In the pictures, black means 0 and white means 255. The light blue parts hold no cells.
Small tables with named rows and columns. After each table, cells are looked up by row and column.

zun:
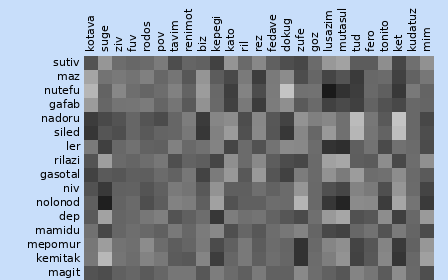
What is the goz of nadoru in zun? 128
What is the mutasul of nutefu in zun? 50
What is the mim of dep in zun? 154
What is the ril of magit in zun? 95
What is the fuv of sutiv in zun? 103
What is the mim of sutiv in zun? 145
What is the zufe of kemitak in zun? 50
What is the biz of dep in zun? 109
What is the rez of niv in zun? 111
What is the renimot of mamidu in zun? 103
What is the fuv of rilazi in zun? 101
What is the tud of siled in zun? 182
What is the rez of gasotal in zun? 153

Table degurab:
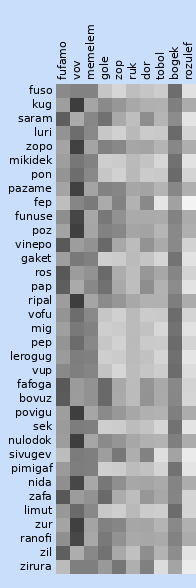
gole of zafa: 106
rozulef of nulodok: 172
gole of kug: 138
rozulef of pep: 212
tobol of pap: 178
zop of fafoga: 168
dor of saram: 142
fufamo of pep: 148
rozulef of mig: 226
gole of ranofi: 121
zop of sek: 204

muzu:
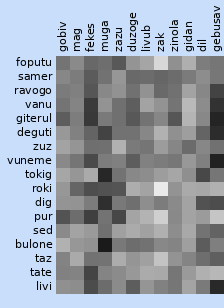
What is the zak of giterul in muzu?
134
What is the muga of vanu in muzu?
147
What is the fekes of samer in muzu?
91
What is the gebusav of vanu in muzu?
50
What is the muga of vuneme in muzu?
124
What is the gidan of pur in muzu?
163
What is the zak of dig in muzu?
124
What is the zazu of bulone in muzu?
121
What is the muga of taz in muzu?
115

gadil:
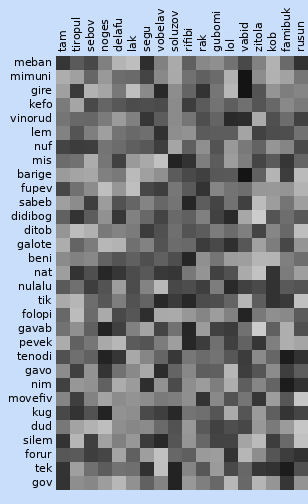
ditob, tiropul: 188
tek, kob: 50
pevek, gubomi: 112
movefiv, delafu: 140
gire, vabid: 20
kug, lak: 142
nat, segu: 88
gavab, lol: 59
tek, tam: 51
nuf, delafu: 108
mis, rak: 126
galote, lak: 112
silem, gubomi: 67
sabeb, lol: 114
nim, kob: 100
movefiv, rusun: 198
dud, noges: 190
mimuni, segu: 68
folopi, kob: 143
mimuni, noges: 153

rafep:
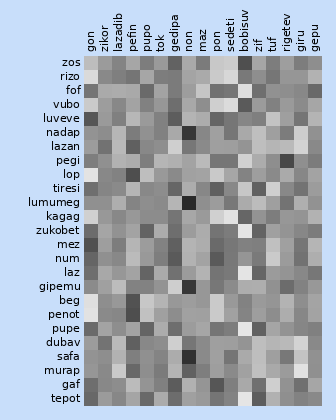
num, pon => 90
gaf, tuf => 207
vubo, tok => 151
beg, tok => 180
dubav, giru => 211
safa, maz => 138
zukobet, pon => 116
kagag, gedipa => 117
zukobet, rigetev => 148
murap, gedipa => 180
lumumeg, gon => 144
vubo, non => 168
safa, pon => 160
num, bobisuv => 149
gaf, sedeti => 127
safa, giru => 195
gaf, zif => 112
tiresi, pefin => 181
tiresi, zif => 97
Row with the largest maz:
fof

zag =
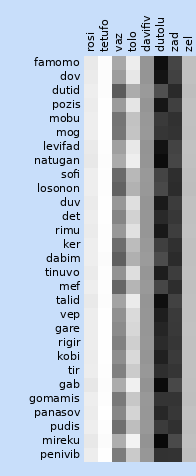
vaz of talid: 163
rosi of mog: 238
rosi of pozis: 236
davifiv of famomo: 149
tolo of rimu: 225
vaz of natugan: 171
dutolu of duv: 26
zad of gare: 57
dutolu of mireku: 9
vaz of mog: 118
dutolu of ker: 63
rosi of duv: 235
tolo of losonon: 178
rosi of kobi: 236
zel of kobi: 192
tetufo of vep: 254
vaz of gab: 172
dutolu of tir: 46
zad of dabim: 43

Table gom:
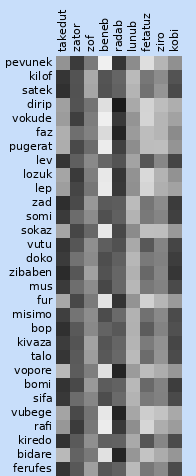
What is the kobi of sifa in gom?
74
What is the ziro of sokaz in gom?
190
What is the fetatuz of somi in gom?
121
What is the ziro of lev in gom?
135
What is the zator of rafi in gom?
59
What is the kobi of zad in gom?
59
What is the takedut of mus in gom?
58
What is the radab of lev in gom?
83
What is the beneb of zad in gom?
90
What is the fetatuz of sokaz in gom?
191
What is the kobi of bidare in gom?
150
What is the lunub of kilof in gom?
186
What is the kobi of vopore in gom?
151
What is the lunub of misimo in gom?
178
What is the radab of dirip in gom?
27
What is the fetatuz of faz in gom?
189
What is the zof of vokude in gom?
125
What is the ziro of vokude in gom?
181
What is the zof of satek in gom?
166
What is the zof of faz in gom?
130

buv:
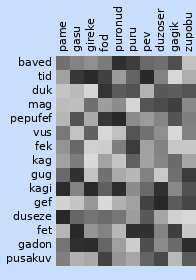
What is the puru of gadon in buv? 205
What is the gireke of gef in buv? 152
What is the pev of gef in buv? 66
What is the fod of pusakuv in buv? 67
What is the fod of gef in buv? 217
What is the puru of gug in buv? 184
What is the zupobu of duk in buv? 84
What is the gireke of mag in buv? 112

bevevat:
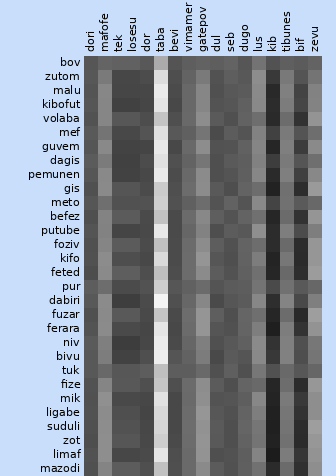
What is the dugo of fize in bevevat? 100
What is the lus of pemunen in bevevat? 135
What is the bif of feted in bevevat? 46
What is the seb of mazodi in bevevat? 81
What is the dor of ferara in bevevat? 70
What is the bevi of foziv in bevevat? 75
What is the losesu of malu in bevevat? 70
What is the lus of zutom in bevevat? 141
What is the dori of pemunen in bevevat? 86
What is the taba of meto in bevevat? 207
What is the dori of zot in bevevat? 78
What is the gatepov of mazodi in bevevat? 138

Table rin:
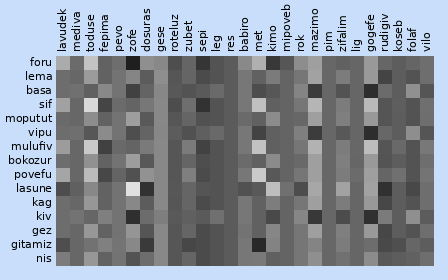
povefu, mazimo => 159
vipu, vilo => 85
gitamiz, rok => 118
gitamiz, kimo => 131
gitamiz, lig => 102
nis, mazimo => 143
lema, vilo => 110
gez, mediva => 103
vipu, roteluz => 92
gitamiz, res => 91
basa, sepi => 90
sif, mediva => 103
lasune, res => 91
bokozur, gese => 136
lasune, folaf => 72
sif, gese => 136

